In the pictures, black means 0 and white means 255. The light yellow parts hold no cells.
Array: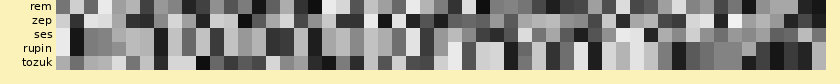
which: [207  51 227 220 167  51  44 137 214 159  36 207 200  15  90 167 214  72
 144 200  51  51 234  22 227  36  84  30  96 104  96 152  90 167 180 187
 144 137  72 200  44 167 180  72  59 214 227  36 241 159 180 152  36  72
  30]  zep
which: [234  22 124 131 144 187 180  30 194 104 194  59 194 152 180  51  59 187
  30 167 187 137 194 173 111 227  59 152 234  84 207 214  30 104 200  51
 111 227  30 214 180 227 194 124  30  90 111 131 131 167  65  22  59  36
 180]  rupin

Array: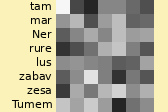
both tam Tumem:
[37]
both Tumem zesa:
[140]

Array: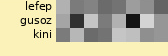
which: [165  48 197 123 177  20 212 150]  gusoz
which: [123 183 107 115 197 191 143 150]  kini
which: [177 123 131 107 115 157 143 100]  lefep

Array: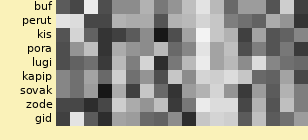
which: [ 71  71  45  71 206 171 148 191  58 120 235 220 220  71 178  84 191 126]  zode
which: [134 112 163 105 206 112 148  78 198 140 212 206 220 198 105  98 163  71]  kapip
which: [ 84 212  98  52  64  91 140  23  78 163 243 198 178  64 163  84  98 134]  kis

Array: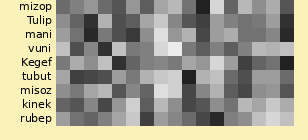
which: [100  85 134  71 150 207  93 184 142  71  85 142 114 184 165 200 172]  kinek
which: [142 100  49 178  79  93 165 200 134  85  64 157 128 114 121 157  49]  Tulip
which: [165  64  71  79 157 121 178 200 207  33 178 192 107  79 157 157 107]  tubut
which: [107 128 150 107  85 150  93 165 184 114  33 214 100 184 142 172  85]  mizop

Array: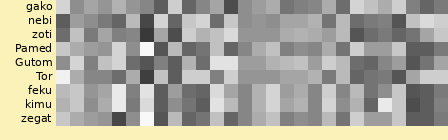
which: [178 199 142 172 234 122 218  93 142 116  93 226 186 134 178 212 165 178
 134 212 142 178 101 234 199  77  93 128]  kimu
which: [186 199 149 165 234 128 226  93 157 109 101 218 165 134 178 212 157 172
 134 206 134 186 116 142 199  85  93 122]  feku
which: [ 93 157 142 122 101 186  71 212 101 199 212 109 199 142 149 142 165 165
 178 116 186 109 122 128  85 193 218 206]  nebi

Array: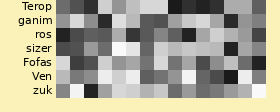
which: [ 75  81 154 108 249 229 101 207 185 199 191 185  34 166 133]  sizer
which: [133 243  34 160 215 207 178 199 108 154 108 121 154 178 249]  zuk
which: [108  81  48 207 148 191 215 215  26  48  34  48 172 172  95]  Terop

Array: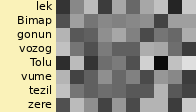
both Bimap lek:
[136]
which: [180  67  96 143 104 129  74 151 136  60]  vume
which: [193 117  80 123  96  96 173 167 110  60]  vozog
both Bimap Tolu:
[80]

